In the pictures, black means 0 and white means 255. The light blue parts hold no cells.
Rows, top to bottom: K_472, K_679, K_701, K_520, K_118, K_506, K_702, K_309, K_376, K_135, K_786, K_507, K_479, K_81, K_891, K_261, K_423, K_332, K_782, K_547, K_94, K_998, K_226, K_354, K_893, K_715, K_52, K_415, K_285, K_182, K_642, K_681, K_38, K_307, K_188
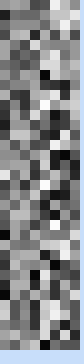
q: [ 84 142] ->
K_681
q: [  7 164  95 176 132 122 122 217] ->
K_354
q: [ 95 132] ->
K_415
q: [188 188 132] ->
K_998
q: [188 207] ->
K_786
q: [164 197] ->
K_188
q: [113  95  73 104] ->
K_702

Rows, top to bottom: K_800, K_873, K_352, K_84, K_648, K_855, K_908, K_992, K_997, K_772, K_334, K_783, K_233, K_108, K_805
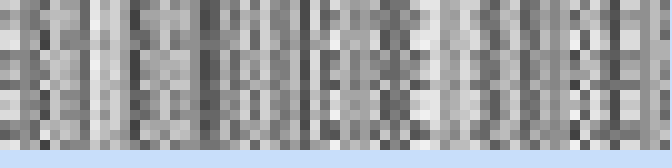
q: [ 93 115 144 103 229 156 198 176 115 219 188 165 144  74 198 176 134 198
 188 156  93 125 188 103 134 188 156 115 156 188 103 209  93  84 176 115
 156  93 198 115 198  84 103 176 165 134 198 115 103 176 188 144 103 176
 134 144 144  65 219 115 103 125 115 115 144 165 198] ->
K_108
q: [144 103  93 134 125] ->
K_855
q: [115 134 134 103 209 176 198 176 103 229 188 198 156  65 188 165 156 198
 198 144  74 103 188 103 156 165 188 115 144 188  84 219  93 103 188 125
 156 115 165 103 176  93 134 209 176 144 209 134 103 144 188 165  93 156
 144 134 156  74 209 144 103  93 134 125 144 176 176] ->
K_855
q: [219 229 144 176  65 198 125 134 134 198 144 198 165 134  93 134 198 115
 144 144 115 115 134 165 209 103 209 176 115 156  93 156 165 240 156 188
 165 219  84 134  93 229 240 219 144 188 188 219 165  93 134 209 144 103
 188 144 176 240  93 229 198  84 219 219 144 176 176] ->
K_648
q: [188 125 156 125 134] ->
K_873

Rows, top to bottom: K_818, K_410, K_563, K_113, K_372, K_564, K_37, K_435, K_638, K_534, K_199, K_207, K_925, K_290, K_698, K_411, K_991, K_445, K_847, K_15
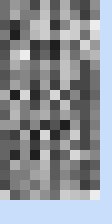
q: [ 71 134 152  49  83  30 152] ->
K_372
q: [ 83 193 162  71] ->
K_435
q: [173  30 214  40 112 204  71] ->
K_290
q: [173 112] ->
K_37
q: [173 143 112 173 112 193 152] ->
K_37
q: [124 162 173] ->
K_445
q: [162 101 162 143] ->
K_847

